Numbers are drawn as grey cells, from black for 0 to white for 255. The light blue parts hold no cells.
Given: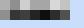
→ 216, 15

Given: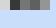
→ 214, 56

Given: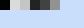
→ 219, 3

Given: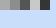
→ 201, 53

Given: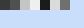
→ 239, 27

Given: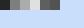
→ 224, 38
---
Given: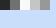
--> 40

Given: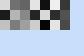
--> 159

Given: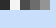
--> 44

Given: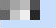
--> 80

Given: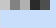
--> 198

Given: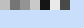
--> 148

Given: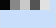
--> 6
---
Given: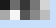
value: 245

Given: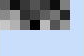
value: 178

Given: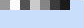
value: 250

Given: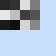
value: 15

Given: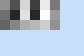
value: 133

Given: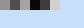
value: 79

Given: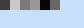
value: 201
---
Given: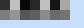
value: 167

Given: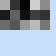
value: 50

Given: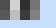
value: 117

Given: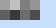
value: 148

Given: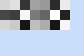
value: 34

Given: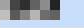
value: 35

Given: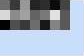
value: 89

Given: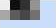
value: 147

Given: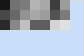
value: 123

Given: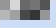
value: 84
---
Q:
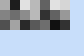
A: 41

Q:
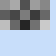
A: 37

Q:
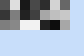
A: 242

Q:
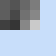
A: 135

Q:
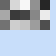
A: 196

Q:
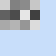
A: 150

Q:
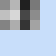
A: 52

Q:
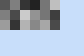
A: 179

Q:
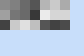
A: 224
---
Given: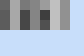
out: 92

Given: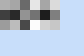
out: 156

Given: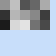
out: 27

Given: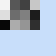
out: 7

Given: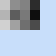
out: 209

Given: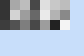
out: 61

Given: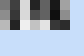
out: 185

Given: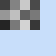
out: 36

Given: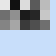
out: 132

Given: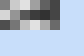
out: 78
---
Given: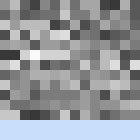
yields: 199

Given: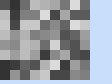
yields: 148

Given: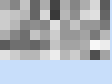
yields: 204

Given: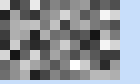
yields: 144

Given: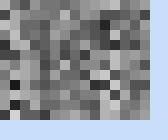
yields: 210

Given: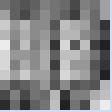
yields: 106

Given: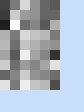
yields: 122
